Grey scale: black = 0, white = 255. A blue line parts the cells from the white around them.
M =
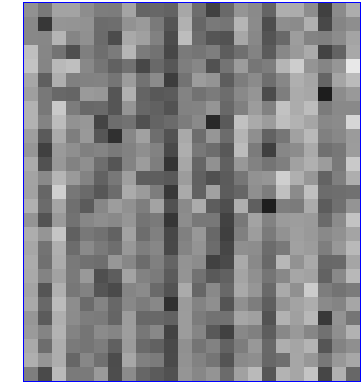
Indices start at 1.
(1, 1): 145
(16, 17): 163
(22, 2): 104
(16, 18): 130
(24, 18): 93
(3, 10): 129
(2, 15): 117
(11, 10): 130
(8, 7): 85
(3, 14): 85
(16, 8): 150
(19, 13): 140
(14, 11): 56
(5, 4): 191
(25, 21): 180
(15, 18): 30
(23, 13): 124
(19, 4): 121
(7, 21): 167
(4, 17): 131
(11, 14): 109
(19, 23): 105
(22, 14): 143
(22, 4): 141
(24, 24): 178
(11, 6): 132
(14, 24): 113
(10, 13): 109
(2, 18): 77
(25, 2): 109
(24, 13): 133
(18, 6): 122
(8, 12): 130
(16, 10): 122
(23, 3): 175
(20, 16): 164
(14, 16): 102
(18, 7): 110

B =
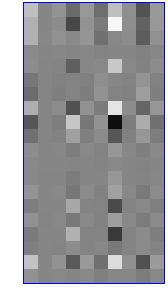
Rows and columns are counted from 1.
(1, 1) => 191
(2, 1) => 177
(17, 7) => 58
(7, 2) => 133
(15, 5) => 132
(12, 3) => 134
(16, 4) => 121
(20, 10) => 136
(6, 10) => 129
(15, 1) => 126
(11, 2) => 134
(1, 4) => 107
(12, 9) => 131
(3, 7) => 136
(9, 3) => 126
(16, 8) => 136
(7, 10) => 127
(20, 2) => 134
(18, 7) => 121
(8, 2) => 133
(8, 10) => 150
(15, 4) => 167
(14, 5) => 138
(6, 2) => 133
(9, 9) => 172
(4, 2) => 134
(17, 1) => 123
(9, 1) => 86
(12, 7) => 137
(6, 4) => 131
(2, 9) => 98
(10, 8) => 129
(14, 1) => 147
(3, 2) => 135
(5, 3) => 132
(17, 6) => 131
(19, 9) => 80

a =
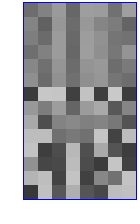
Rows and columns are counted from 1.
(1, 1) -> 109
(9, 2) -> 78
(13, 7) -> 113
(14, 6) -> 72
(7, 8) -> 60
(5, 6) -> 152
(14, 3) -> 87
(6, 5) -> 143
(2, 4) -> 108
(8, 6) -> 169
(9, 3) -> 131
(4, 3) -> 155
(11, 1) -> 194
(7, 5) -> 194
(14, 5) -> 85
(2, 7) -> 124
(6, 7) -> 117
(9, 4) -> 137
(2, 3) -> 151
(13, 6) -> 135
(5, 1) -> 135
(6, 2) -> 107
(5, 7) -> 109
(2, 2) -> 97
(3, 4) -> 105
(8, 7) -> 88
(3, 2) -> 107
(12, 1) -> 145
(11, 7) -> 84
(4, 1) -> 111
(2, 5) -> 152
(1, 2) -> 130
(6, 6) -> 150
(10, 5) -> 113

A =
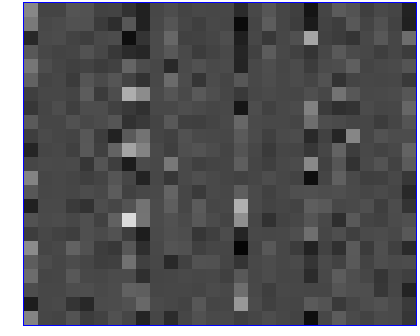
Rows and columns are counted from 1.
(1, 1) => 135
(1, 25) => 63
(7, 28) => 86
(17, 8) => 61
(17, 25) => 74
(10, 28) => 76
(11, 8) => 164
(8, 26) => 70
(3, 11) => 103
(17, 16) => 36
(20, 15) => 64
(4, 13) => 60
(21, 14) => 75
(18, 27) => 64
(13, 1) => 131
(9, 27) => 69
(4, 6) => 71
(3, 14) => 70
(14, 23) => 79
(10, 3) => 70
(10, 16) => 90
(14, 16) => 94
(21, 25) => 78
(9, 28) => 84
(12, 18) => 63
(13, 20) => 67
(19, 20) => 74
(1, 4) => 84
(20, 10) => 69
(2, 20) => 61
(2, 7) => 45
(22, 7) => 76
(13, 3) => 72
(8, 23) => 47
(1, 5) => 82
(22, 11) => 71
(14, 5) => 76

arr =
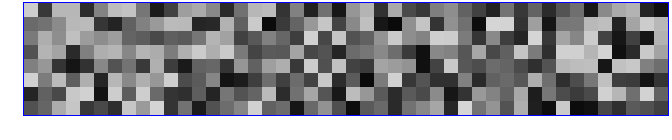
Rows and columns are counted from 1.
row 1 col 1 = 205
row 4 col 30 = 136
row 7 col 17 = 100
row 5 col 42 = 22
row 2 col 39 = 119
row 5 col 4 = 21
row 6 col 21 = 66
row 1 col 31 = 142
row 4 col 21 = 71
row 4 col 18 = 90
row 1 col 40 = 111
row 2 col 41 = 185
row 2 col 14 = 40
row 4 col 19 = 88
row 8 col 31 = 39
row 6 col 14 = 134
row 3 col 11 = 95
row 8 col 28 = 114
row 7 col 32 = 51
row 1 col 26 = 50
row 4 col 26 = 137
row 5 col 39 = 183
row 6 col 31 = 48
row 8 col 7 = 46
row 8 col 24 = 14
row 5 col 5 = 50
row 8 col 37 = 31
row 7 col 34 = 131
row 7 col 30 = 139
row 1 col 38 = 43
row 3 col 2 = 174
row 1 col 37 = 99
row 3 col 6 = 141
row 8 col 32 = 213
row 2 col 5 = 187
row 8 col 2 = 101
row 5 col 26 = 164

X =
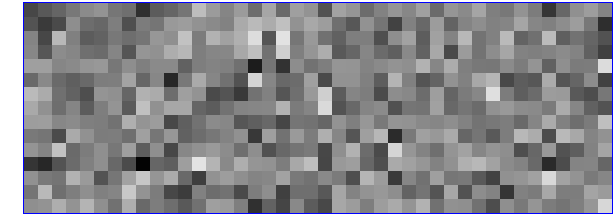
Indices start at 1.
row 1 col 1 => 71
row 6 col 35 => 72
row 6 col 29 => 84
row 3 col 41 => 101
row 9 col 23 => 147
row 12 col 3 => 83
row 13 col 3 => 116
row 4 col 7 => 133
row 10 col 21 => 124
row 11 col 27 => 213
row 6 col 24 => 146
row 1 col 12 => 117
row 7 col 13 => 147
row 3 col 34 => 129
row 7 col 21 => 153
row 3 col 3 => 184
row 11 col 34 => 148
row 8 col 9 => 192
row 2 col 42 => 46
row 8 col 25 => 133
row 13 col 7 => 118
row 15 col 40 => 127
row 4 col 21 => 149
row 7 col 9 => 177
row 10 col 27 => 43
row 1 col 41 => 157
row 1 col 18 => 166
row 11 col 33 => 134
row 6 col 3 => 106
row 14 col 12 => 60
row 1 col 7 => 118
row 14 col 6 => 128
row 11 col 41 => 130
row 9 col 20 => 117
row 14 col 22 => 88
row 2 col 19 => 192
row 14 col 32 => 82
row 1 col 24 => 149
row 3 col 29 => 93
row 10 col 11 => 151

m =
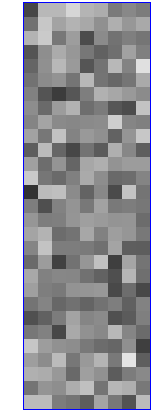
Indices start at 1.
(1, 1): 70
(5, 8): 131
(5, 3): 184
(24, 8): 133
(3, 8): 127
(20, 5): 113
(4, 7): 111
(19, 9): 116
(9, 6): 140
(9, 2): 164
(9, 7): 206
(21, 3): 121
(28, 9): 120
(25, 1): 198
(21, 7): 73
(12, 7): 147
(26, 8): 228
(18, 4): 125
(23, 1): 80
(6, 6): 116
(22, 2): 132
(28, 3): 142
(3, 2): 202
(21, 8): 109
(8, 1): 141
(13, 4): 128
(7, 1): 129
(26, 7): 121
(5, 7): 184
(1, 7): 122
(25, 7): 102
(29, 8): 83
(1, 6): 173
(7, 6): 177
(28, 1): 116
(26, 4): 119
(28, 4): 173
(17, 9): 120

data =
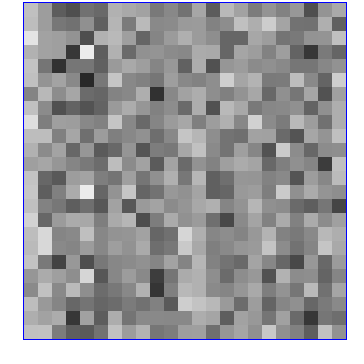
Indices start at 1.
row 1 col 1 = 192
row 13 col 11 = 176
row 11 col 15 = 115
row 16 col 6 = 126
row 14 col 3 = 128
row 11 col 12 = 167
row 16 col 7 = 170
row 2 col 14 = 130
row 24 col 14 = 111
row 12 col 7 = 189
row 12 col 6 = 108
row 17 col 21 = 137
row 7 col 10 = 49
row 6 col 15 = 207
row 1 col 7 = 177
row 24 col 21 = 94
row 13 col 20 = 84
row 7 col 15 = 128
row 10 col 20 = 84
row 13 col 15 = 111
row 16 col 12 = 145
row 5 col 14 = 81
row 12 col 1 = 159
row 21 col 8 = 136
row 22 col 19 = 134
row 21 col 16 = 150
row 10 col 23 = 192
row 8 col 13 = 173
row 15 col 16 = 147
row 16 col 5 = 168
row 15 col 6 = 87
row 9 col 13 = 127
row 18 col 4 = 133
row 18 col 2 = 216
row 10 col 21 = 166
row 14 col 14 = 96
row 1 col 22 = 148
